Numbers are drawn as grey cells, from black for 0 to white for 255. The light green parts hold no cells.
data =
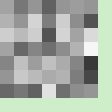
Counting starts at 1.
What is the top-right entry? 149
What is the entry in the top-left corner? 163
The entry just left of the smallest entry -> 133
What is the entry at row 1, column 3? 149
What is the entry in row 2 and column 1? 178
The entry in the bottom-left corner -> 104
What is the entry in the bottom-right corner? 149
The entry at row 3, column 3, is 206
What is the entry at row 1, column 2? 119
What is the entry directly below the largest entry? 57
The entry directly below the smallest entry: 71
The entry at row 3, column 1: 206
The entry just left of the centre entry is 133
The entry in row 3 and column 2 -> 186

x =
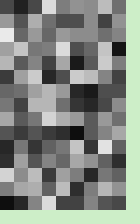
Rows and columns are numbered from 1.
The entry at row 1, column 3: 72
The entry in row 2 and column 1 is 153
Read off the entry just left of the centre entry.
182
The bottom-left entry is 14
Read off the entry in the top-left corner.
72
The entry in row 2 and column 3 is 174
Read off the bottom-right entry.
72
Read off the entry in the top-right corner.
111
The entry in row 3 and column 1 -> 234
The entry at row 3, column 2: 103
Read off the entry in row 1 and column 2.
33

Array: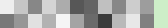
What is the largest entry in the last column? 157
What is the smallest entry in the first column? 120
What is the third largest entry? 232
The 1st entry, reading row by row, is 238
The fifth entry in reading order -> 172
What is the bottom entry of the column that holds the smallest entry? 59
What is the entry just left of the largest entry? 178

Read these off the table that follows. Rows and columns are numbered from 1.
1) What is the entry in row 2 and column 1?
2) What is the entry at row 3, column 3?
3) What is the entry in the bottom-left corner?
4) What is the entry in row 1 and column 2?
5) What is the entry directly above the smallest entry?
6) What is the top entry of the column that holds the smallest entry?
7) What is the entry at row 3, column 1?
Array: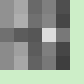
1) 145
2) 86
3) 139
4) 167
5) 70
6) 78
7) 112

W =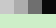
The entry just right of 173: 111
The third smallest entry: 173
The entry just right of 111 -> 10

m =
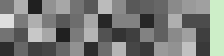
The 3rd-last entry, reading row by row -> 146
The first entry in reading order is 115
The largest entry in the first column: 222
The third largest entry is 193
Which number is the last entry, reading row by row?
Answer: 57
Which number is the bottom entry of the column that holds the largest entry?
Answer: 45
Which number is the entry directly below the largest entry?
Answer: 115
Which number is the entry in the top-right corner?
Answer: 160
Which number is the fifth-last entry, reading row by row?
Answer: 57
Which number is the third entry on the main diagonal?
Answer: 200
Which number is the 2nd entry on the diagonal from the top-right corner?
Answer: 76

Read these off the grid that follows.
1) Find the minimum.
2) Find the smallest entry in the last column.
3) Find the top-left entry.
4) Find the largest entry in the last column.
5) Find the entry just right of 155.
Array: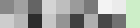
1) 44
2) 113
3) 135
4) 235
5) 121
